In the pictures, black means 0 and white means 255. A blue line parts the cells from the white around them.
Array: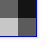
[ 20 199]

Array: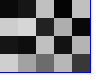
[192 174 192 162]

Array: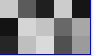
[ 21 104 218]

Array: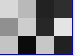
[46 39 11]

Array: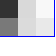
[248 219]

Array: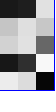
[225 223 210]
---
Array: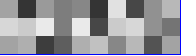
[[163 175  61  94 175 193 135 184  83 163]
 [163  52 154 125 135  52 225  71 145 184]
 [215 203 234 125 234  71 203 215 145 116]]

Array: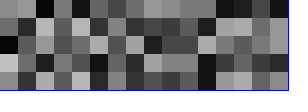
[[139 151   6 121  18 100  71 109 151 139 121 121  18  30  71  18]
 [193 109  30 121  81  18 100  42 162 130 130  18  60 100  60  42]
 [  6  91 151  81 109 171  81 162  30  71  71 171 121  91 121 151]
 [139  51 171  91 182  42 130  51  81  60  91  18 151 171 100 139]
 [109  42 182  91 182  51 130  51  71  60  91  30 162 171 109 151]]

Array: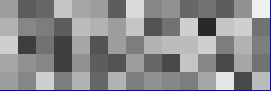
[[157  93 103 197 166 157  93 219 134 145 103 114  93 145 239]
 [207  62 114  62 166  83 157 125 178 188 188 207 125 178 125]
 [178 134 125  93 188 178 157 197  83 114 207  41 197 207 114]
 [166 145 134  62 145  93  83 157 103  73 197 134  73 166 114]
 [157 134 207 125 178 103 178 125 145 134 125 166 229  73 188]]

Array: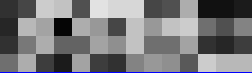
[[111 173  61  27 163  61  49 131 152 143  89 204 184 184]
 [ 38 184 163   5 173 152  70 194 152 194 204 111  80 131]
 [ 49 120 173  99  99 163 143 194 111 111 163  49  38  61]
 [ 49  70 204 194  80 226 215 215  70  80 173  17  17  27]]

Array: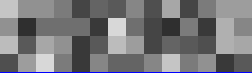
[[145  47 111 111 111  57 216 111  69  47 123  57 176 134]
 [197 145 145 123  69 100  89 134  79 167  69 123 157 157]
 [188  89 167 145  57  89 188 157  69 100  89  79 176 167]
 [ 79 157 216 123  57 134 100 100 134 197 123 145  57  89]]

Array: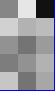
[[134 230  17]
 [146 116 155]
 [198 116 167]
 [125 146 178]
 [209 178 188]]

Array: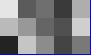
[[186 152 101  80 207]
 [229  91 111  58 174]
 [ 35 197 140  68 121]]
